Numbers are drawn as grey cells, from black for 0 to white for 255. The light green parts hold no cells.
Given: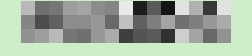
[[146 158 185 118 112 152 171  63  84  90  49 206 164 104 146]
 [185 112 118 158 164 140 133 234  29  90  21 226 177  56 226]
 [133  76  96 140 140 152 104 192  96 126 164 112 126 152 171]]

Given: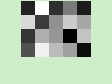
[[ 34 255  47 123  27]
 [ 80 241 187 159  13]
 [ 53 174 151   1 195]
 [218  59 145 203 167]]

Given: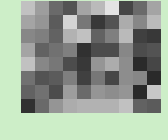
[[193 157 106  83 164 186 227  70 106 164]
 [164 149  91 212 119  56  83 172 135 186]
 [193 135 119  76  56 149 172 141  42  70]
 [135 127  98 178 193  98 127 186  64  56]
 [ 98 113  76 157 106 149 141 149  42 199]
 [ 49 106 149 172 178 178 178 193  98  91]
 [164  98 113 127  49  76  76 135  76  83]
 [113  83  91 127  64 119  70 141 135  42]]

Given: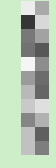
[[201 223]
 [ 54 216]
 [133 177]
 [237 169]
 [120 162]
 [245 141]
 [193 126]
 [155 108]
 [185 101]
 [193  95]
 [114  87]]

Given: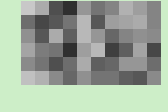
[[192 177 138 103 144 116 116  95  87 138]
 [200 171  79  47 150 116 132 177 158 132]
 [164 124 116  47 158 184  63  95 164  71]
 [138 116  79 109 171  95 103 150 150 109]
 [144  87 171  95 184 150 103 132 144 138]
 [109  71  87 116 184  87 158 164 171 132]]

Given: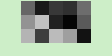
[[147 193  33   5  90]
 [180  62 187 159  18]
 [102  25  56  48 109]]
